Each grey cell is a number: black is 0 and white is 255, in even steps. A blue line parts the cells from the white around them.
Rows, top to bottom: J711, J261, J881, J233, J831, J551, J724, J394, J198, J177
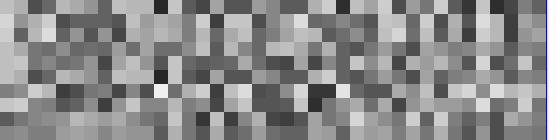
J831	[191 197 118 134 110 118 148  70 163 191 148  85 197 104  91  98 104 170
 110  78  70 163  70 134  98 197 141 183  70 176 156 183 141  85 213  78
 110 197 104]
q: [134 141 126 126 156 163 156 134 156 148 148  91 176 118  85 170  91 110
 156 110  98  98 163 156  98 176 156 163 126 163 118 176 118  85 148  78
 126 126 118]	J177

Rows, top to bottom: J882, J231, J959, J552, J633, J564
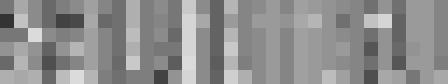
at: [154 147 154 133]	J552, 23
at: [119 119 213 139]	J552, 12
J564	[175 168 175 105 188 219 181 126 112 126 126  66 147 213 139  99 207 175
 139 154 133 160 154 188 160 133  79 168 160 119 154 168]
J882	[119 168 139 105 126 139 160 133 112 175 126 139 119 201 139  99 181 133
 139 154 133 160 154 147 139 133 112 147 112 154 154 133]
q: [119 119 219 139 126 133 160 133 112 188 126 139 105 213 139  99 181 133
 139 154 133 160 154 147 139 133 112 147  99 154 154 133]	J959

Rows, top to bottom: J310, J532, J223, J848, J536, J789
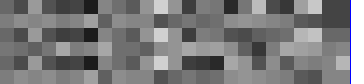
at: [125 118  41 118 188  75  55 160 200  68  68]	J310, 15
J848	[118 111  96 118 167 125 133 167 111 111  96 141 148 167 154 160 141  96
  55 125 167 160 154 125 133]
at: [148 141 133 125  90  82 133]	J789, 18
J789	[125 141 133 141 125 133 160  96 141 133 133  82 104 118 104 111 141 148
 141 133 125  90  82 133 133]
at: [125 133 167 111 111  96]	J848, 6

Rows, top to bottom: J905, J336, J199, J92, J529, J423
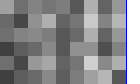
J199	[111 131 137 125  87 105 175  99 152]
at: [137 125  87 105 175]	J199, 3
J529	[111  71 152 167  99 117 207 137 175]
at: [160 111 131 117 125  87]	J905, 1
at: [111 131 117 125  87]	J905, 2

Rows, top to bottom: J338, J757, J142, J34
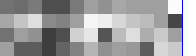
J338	[114 108 122  78  78 122 159 145 167 159 159 159 251]
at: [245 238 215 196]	J757, 7
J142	[114 159 145  62  78 209 230  85 188 222 173 202 159]
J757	[167 196 222 138 130 159 245 238 215 196 188 159  70]
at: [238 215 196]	J757, 8

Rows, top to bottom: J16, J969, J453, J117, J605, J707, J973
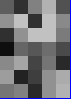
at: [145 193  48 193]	J969, 1
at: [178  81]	J16, 4
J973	[117 129  41 145 178]
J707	[157  34  62 145 171]

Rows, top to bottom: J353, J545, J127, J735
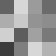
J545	[173 201 147 141]
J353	[ 99 215 155 107]
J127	[208  93 161 121]
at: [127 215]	J735, 2

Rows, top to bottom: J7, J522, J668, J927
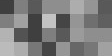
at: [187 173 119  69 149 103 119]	J927, 1
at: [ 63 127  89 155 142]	J668, 3
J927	[187 173 119  69 149 103 119 161]
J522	[127 161  63 195  69 149 111  95]

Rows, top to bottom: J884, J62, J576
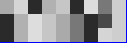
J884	[170 213  42 177 198  42 221 120 206]
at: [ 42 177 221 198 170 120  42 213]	J576, 1

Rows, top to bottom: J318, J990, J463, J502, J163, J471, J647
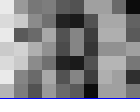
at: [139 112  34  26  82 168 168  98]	J990, 3
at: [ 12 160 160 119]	J647, 7
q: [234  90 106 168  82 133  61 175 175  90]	J463
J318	[234 153 119 125  90  82 160 160 106  12]
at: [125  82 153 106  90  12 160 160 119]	J647, 2
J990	[218 202 139 112  34  26  82 168 168  98]
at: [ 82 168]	J990, 7

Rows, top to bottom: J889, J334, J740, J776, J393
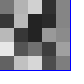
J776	[231  84 112  61 160]
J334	[ 55 185  35  42 133]
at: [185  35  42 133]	J334, 2
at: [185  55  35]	J740, 1
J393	[ 98 193 215  77 126]
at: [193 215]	J393, 2

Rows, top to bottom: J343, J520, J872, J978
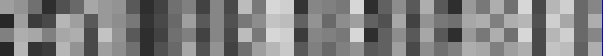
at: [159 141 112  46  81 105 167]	J978, 8
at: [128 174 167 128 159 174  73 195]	J978, 33
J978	[ 39 182  52  60 182 147  73 159 141 112  46  81 105 167  81 147  66 112
 159 182 201  89 128 105 128 147  89  97 159  73 141 112 128 174 167 128
 159 174  73 195 188  97 174]

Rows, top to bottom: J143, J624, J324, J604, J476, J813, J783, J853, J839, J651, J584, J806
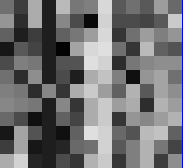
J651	[ 23 164  83  30  16  97 223 210 105  83 186 194  97]
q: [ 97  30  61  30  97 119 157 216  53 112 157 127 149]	J324
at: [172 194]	J813, 7
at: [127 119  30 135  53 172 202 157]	J853, 2
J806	[172 210  37  30  75  53 178 202  53 127 178  61 142]
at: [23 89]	J604, 1
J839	[105  75  16  30  97  68 172 202  53 149 135 157 178]

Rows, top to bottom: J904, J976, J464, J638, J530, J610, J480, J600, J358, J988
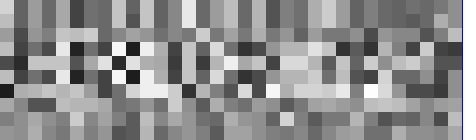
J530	[ 75  43 196 196 196  83 168 225  43 225 174 168  59 196  59 181 239 168
 196  67 217 217 181  91 196  99 204 143 189 204 162  83  83]
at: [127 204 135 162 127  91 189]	J358, 5
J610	[189  67 112  75 232  35 112  67 246  29 239 174  67 196  99 217 112  51
  75 149 181 181 204 112 189  83  67 211 105 105 143  67 143]

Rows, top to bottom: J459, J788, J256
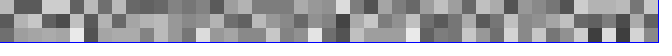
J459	[186  90  90 205 205  97 186 111 186 104  97 104 131 118 131  90 158 179
 125 125 125 171 152 145 220 125  83 165 125 104 158 192 158 104 192 171
  83 152 137 118  83 205 179 179 186 118 199]
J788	[ 90 179 199  97  76 192  90 179 104 165 179 186 152 137 145 179 111  97
 186 152 137 104 145 131  68 171 199 125 145 192 111  90 118 171  90 118
 192 137 145 165 192 104  97 125  76 171  97]

